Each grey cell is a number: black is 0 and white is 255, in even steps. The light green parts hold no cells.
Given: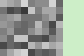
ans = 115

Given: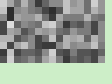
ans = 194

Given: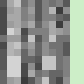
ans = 74

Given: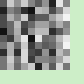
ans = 34

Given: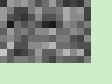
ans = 154
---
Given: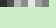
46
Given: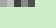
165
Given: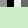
149
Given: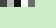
68
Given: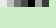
234
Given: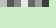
190
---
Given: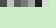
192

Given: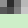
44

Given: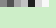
82

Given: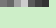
103

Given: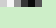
246

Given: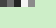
111

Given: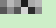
184

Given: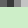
56

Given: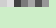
223
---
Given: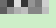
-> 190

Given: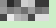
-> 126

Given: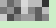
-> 188

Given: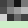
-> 185

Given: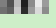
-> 139

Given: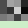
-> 9
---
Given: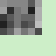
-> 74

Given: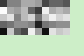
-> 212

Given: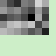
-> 30

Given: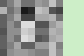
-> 143

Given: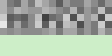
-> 139

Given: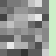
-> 205
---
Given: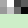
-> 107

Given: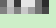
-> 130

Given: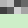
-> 209

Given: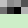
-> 1

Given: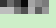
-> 123

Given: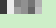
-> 160
